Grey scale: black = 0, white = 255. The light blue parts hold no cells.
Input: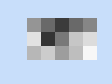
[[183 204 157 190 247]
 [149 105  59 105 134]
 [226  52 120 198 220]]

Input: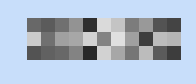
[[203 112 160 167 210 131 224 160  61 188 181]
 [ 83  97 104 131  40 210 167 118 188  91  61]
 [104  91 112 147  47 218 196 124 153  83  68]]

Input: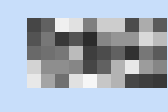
[[232 164 112 225 246 199 179  70  62  56]
 [211 142 142 134  70  97 179 232 156 134]
 [ 83 119  56  83  43 134 149 149 217 187]
 [105 112 119 187  62  76  97  49 119  90]
 [ 70  97 240 225 127 205 205  76 172  90]]

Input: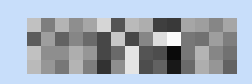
[[ 92 158  98 134 106  71 199  71 134 221 251 119 113 158 126]
 [186 150 119 180 126  50 142 228  77  98  24 106 174 150  98]
 [193 142 142 174 150  71 106 228  84  77  10 119 180 134 113]
 [193 126 180 142 166 214  84 186 174  63  57 166 158 134 166]]

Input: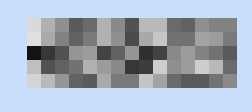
[[212 185 149  98  90 169 122 122 197 163 106  90  90 114 137]
 [218 177 143  90 106 177 137  82 185 185 106  98 143 130 130]
 [224 169 130  98 122 177 143  75 169 197 114 114 163 156 122]
 [191  82  98 114 177 156 137  55  61 205 143 156 205 185 106]
 [ 19  55  82 149 156  67  98 149  48  67 137 156 130 114  90]]

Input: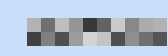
[[ 64 128  79 156 211 196  79 142 112  85]
 [178 112 190 150  56  99 203 136 171 178]]

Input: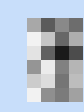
[[149 235 129 181]
 [204 220 117 189]
 [242 197 103 174]
 [242 143 123 161]
 [227  97  26  76]
 [168  91 137 109]]
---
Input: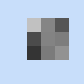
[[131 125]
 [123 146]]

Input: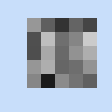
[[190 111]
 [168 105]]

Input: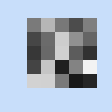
[[107 205]
 [105 208]]

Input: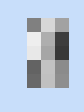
[[174  61]
 [166  56]]

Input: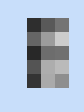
[[156 204]
 [109 112]]

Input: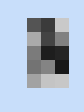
[[ 68 129]
 [ 30  36]]

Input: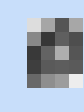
[[ 55  95]
 [ 99 174]]

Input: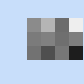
[[129 111]
 [ 79 119]]
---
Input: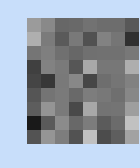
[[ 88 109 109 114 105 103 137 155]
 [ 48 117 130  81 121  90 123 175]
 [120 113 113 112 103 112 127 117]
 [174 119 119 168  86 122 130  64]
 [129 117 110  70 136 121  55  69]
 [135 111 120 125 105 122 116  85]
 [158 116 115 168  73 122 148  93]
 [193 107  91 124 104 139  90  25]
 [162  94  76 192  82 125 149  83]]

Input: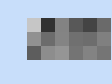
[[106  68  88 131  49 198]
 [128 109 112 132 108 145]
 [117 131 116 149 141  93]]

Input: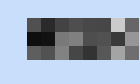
[[102 203  71  72  78  67  42  80]
 [150  58  81  78 128 121  18  14]
 [110 164  87  51  70 130  82  94]]

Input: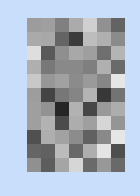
[[ 99 145 208 171 128 159 156]
 [139 176 189  59 100 168 170]
 [180 111 159 168 143  89 222]
 [106 176 127 137 137 120 175]
 [230 134 154 139 161 151 200]
 [115  56 180 133 119  68 157]
 [173 153  70 178  38 146 159]
 [149 214 159 173  75 178 159]
 [230 137  97 140 162 174  80]
 [ 78 229 174 104 187  97 101]
 [105 152 106 214 165  93 144]]

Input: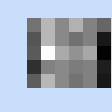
[[102 130 177 137 183 114]
 [ 24 129 113 137 183  85]
 [  3 167 146 170 253  90]
 [ 30 129 124 137 129  48]
 [ 24 129 115 137 183  93]]

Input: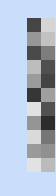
[[213  69]
 [194 151]
 [125  74]
 [ 79 189]
 [ 67 155]
 [159  54]
 [ 81 226]
 [ 44 149]
 [118 218]
 [144 154]
 [187 226]]

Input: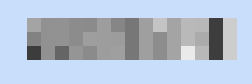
[[205  61 184 185 164 196 159 119 134 157 139 140 146 145 164]
 [205  61 171 185 164 141 159 119 156 157 158 140 146 145 130]
 [205  61 184 234 164 141 159 119 159 157 139 149 101 145  60]]
